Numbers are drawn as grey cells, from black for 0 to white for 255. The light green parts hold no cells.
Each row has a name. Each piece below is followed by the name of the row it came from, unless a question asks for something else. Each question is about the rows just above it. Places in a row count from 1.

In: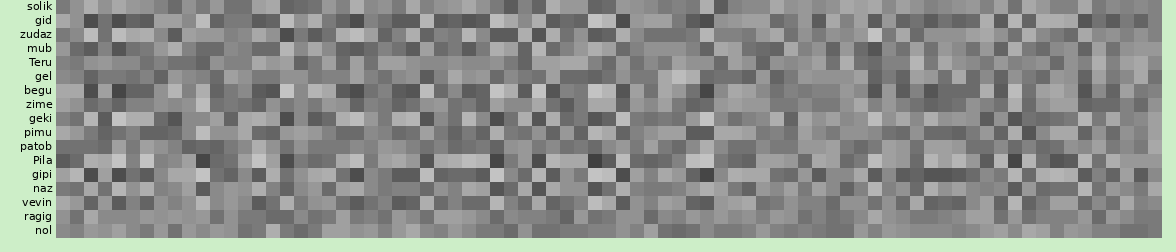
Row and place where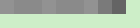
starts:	Teru, 26
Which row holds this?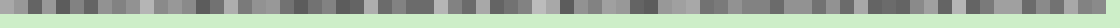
vevin
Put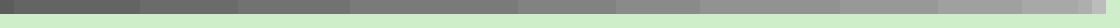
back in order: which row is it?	zime

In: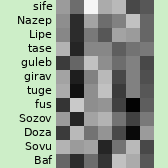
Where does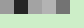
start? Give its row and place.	Sozov, 1
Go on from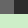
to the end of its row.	[109  52 193 171  87]

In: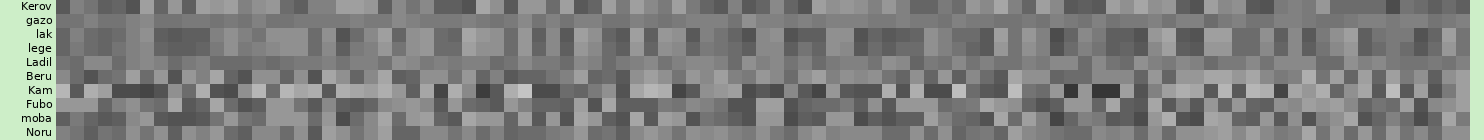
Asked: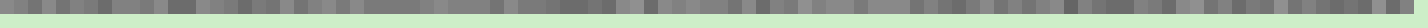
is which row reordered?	Ladil
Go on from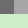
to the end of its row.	[ 89 101 166 108  83  95 151 151 116  89 137  95  89 101 137 144 151 137
  89 151 108 101  89 151 129 101 101  95 159  83 166  95  95  95 122 116
 137 129 116  83  83 159 159  83 101 108 108 122  95 144  89 151 151 151
 108 116 122 166 151 144 101  83  95 151 151 101 166  95  89 166  89 129
  89 151 101 151 101  95 144 137 159 151 159 137 101 116 108 159  83 137
 144 159]

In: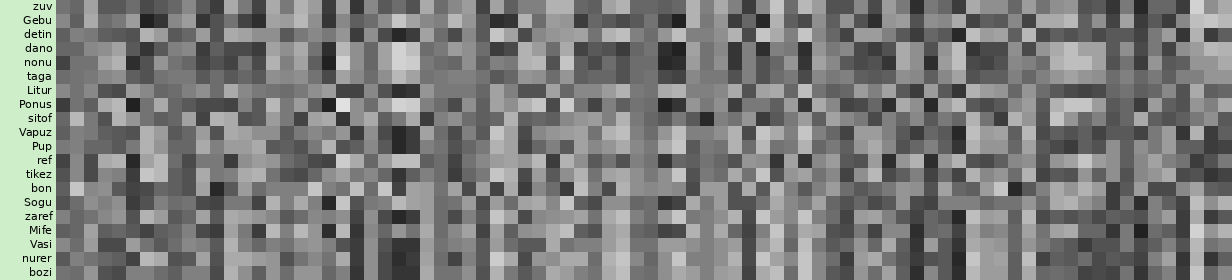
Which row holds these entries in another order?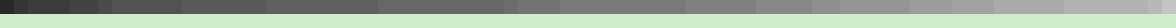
Pup
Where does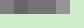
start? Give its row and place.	Sogu, 66
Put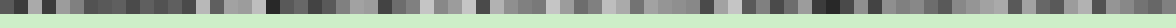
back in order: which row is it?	zaref
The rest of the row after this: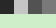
[128 184 162 156 109 115 156  74 156 109 162 170 136 197  95  74 143 143
 103 109  53  67 170 121 156  82  82 115 170 136 121 162 103  82 103  74
  89 149  74  67 128 128 128 103 115 115 149 109 170 178 149 128  60 121
  46 128  95  67 190 143 178]

